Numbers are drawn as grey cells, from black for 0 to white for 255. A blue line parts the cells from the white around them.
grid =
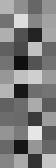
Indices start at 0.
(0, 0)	180
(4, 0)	115
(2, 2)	35
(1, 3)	162
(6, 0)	181
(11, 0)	133
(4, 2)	83
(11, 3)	197
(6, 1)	23
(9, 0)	148
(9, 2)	230
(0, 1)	142
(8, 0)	108
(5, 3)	155
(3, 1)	73

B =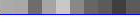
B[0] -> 170
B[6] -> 102
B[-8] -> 109
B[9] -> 91

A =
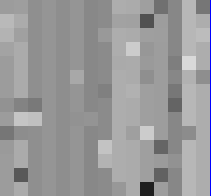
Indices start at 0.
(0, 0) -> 156
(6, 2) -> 143
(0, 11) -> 112
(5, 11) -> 157
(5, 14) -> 142
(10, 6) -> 136
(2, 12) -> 135
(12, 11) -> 97
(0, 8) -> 173
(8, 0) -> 156
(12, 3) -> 149
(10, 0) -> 154
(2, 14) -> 188
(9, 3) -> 149
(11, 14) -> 173
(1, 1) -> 171
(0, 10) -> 159
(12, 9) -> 171
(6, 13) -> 183
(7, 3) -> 149
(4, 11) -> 157
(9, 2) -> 143
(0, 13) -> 183
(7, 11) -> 157
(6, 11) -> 157
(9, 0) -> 118
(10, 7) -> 195
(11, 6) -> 136
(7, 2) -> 121
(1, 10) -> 81
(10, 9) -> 171
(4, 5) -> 149
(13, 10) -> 31
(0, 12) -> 135
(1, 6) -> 136
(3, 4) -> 142
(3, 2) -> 143
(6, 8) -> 173
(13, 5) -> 149

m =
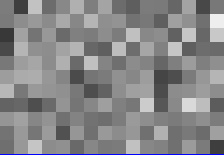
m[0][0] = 124
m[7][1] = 103
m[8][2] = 134
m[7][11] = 87
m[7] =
[99, 103, 78, 106, 148, 117, 135, 159, 128, 119, 204, 87, 137, 217, 189, 92]
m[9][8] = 140
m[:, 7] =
[164, 143, 141, 95, 132, 123, 98, 159, 110, 153, 121]
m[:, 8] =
[108, 147, 124, 189, 111, 145, 142, 128, 124, 140, 123]
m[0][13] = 163
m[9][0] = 115
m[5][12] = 78
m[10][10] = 135
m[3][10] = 166
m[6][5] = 120
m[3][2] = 144
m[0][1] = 62
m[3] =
[73, 181, 144, 141, 163, 180, 103, 95, 189, 109, 166, 129, 198, 95, 109, 106]
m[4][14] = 127
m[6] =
[183, 120, 153, 148, 144, 120, 78, 98, 142, 160, 162, 76, 140, 143, 157, 141]
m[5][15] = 181
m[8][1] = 161
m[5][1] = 171
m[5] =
[157, 171, 173, 151, 133, 75, 117, 123, 145, 135, 157, 69, 78, 123, 151, 181]
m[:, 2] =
[194, 153, 116, 144, 166, 173, 153, 78, 134, 118, 197]
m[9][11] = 177
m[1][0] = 122
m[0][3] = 108
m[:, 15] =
[120, 238, 200, 106, 143, 181, 141, 92, 124, 160, 62]
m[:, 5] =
[176, 135, 128, 180, 106, 75, 120, 117, 131, 150, 105]
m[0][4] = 136
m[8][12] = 123

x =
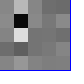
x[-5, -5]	135
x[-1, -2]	126
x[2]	[132, 221, 116, 117, 111]
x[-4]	[139, 10, 137, 120, 138]
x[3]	[109, 95, 116, 121, 133]

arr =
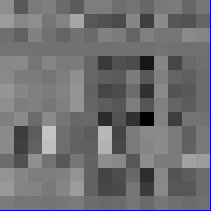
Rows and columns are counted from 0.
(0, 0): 142
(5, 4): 126
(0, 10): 104
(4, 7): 58
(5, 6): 102
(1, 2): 142
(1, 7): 81
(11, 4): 88
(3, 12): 113
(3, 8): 113
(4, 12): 71
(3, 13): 112
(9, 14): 121
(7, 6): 100
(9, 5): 99
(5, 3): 117
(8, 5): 104
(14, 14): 112
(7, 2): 128
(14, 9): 117
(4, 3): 132
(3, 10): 112
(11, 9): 87
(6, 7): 70
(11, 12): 122
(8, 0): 126
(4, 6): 102
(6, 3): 124
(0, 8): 110
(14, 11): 119
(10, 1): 64
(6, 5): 148
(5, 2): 124
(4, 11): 134
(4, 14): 111

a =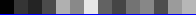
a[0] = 2
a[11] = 77
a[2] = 36
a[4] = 176

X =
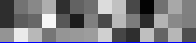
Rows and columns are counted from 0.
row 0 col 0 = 46
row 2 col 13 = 78
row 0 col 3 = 174
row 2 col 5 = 153
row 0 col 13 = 128
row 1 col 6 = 128
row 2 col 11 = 101
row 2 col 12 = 183
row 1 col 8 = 184
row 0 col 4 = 47
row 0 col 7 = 220
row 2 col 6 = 157

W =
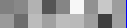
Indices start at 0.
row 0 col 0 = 128
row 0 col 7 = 200
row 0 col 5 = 247
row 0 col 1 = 136
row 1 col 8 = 160
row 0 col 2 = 178

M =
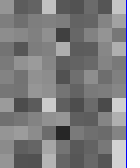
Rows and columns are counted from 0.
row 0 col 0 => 149
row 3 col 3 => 129
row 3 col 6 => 93
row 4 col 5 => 99
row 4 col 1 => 146
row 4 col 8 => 121
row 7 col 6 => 107
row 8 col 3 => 145
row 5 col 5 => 111
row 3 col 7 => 135
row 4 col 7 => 132
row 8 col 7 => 133
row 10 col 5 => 89
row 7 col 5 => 77
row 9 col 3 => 108
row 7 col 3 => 203
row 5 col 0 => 131
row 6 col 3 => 144
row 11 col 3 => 181
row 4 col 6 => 105
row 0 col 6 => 107
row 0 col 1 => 92
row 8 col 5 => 95
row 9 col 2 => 140
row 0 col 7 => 85
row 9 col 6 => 111
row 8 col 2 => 131
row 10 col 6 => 99
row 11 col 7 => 85
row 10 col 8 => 210
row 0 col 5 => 82

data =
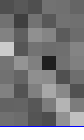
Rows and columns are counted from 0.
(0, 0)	79
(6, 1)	83
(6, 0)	129
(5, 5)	110
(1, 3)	88
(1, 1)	63
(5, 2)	143
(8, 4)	146
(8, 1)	108
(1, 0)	113
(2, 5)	108
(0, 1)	88
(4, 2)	128
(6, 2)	128
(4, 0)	116
